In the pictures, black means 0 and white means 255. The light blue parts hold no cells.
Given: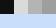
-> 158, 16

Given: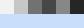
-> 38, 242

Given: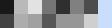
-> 76, 66

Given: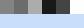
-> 254, 131

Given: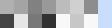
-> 141, 68

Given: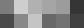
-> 53, 74

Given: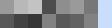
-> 119, 88

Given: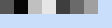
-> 160, 85

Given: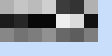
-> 177, 135
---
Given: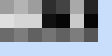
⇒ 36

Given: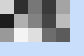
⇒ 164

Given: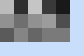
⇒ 25

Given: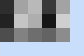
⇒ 163

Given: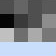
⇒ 89

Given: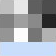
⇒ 77

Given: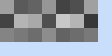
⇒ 160

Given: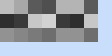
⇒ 90

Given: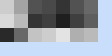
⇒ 104
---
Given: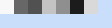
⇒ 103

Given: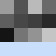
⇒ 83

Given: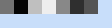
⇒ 4

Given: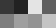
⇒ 34

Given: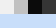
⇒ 193

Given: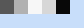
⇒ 177

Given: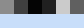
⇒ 63
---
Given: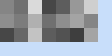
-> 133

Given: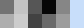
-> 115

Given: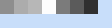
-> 142

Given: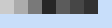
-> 203

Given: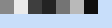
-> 135

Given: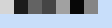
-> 213

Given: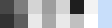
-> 71

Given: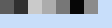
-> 92

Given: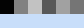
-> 3
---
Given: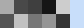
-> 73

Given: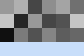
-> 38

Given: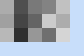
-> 69

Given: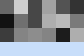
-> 112

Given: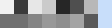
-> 58

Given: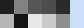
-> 130

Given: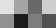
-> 164

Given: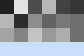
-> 45

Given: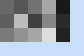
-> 188
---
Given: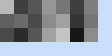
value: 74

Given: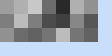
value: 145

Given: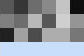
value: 33

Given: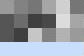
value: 85

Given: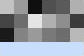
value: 26

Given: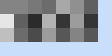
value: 191

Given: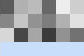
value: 215
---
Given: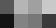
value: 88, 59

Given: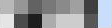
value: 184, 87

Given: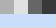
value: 176, 57

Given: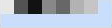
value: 231, 197

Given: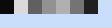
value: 10, 31

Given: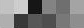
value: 194, 142

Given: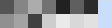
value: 84, 225

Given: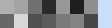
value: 175, 71

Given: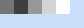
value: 117, 254

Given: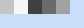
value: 196, 162
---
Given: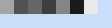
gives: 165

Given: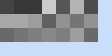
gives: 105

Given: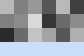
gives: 43

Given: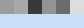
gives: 156

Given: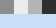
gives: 141

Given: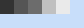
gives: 51

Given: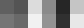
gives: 117

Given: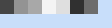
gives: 69

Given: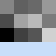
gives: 1

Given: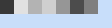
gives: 56
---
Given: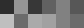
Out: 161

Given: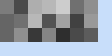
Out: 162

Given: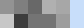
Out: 116

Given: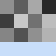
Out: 200

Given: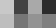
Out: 118

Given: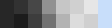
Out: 179

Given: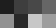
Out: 41

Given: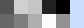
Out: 175

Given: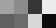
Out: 107

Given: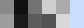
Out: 92
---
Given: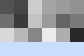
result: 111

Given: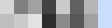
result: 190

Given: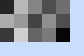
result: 173

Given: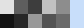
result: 19

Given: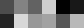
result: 36

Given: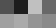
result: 160

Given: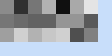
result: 118

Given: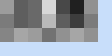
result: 123

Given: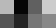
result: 85

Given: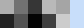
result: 34
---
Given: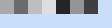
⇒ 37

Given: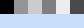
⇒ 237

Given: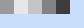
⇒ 60

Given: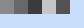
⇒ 82

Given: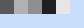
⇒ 231

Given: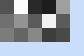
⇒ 159
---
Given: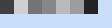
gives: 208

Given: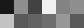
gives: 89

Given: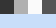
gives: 176

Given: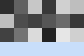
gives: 115

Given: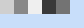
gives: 136

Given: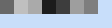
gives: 191
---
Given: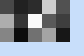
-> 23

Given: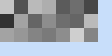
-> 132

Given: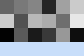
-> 14

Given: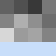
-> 131

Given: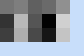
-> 196

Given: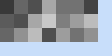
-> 145
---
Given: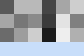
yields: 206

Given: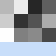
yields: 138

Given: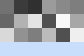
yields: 126

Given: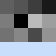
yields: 73

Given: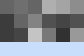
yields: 196

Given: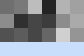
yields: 70

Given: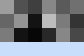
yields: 7
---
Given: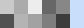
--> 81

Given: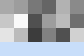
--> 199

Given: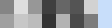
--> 160

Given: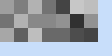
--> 115

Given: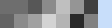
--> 99

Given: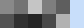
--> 83

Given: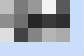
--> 141
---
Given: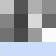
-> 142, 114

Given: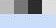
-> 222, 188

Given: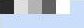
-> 254, 43

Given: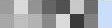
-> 109, 168

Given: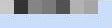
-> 166, 200

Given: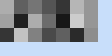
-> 150, 53

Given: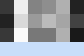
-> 34, 56

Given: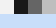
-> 190, 242

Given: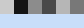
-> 120, 203
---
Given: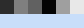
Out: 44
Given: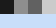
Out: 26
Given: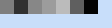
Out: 126
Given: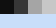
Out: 15
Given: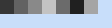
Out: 54
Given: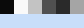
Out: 10
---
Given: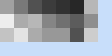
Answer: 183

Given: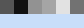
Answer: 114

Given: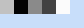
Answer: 251

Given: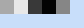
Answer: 134

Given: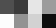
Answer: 156

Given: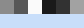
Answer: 162

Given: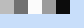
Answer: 12

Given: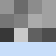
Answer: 161

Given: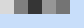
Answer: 116

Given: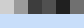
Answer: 112
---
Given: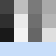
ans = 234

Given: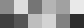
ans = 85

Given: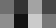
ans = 18

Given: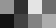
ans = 67

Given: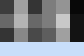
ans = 180

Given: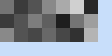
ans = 83

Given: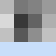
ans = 56

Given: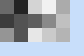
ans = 83
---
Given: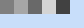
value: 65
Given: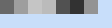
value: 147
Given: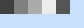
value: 84
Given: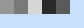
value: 90
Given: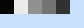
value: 50
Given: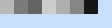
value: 22
